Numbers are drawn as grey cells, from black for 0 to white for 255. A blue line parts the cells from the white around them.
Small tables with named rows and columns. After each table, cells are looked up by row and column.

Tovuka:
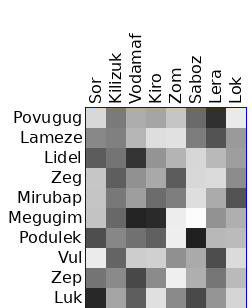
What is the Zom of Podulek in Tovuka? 238
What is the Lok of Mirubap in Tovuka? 83
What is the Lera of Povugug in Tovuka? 48
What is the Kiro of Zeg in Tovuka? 169
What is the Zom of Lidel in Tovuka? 180
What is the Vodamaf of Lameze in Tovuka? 182
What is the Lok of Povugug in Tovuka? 234
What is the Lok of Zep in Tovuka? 186
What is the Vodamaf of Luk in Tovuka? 94
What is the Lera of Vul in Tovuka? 77
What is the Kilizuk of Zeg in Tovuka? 94
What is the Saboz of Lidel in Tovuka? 215
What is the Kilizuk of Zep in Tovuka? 138
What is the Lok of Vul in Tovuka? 219
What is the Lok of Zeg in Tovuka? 140
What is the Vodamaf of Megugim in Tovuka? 36
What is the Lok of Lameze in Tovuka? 154
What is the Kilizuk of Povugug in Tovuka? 122
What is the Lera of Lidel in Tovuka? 185

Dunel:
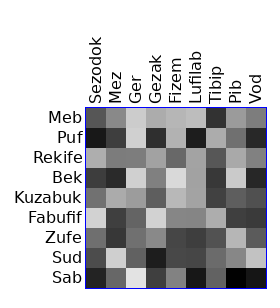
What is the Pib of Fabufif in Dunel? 63
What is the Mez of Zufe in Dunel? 55
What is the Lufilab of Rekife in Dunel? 163
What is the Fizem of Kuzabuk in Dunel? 184
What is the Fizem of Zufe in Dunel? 70
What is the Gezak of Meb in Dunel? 172
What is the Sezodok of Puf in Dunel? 24
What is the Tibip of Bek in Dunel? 56
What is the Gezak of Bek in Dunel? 128
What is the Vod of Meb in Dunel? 125
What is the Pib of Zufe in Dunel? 182
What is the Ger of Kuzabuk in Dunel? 156
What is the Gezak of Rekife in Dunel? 162
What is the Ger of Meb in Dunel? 204
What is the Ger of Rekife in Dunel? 125
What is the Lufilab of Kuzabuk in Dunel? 163
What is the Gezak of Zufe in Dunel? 137
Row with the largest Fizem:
Bek

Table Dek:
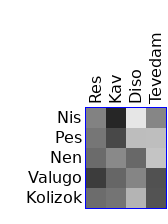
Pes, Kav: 72
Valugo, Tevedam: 81
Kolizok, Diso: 180
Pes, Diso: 189
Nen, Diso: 104
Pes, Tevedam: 190
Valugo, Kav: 102
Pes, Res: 118

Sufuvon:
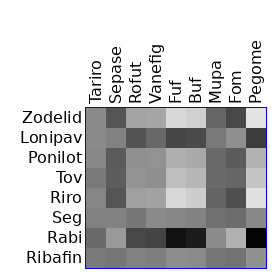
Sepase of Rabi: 154
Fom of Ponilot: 91
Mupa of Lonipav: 120
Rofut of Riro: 159
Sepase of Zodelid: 84
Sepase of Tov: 93
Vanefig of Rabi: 68
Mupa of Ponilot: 106
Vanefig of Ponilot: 146
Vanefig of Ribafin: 126
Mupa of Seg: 113
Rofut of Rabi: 71
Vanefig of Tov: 143
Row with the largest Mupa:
Rabi

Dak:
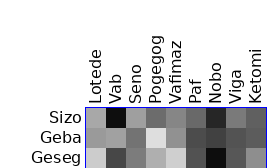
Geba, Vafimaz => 145
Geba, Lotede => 154
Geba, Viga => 83
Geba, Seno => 115
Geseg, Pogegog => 175
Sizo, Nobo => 38
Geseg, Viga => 87
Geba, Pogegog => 222
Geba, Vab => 161
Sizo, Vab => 14
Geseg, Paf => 82
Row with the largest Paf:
Sizo

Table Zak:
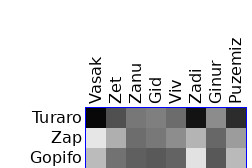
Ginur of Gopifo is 88
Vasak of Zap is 230
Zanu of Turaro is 119
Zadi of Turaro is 19
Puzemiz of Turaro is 44
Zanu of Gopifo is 95
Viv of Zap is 141
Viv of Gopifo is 99
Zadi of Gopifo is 226
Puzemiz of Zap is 156
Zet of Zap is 175
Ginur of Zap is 103
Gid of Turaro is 127
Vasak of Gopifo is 187
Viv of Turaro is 108
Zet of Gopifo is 114
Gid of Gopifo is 89
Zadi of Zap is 180
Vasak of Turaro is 8

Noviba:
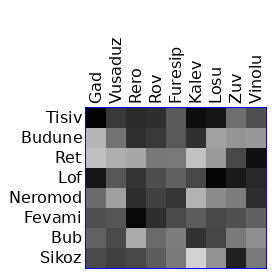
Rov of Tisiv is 46
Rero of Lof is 51
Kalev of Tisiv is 13
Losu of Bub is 69
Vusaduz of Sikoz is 64
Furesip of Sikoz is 121
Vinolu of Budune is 152
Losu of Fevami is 72
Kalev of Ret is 194
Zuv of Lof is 25
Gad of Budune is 181
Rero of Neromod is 45
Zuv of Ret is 71
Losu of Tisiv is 21
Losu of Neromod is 139
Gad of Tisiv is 3

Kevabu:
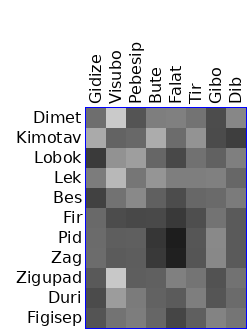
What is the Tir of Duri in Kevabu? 126
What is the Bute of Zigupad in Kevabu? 96
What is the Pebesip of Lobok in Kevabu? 158
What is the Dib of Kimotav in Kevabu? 62
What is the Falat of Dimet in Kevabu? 128
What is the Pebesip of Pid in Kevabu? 95

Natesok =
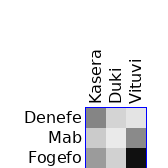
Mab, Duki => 234
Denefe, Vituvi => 228
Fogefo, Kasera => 155
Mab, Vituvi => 138
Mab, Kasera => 203
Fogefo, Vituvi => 16
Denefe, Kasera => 133
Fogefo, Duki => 209
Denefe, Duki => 212

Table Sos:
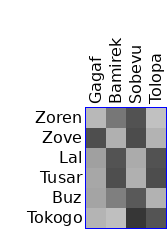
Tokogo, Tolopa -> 84
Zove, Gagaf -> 78
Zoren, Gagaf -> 184
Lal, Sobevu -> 171
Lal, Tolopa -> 82
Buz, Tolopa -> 178
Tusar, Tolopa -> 77
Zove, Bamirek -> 176
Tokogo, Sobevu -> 54
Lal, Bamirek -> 83
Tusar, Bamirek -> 78
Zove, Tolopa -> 179

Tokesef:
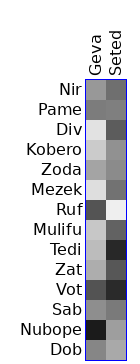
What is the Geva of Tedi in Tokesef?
188
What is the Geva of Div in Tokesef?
226
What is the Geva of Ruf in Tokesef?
84
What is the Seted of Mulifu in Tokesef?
98
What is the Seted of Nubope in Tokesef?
158
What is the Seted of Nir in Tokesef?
111
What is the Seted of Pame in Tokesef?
127
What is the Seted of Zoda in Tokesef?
139
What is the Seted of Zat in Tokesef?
87
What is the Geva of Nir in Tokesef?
152
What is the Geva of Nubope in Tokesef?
27
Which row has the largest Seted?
Ruf

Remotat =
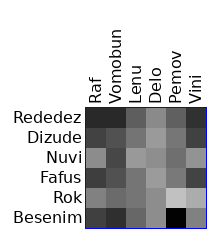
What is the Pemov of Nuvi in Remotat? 111
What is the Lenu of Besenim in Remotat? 103
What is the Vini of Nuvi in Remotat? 147
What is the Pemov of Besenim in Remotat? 2
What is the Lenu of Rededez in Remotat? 94
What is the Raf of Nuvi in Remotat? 140
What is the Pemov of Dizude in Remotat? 118
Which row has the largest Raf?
Nuvi

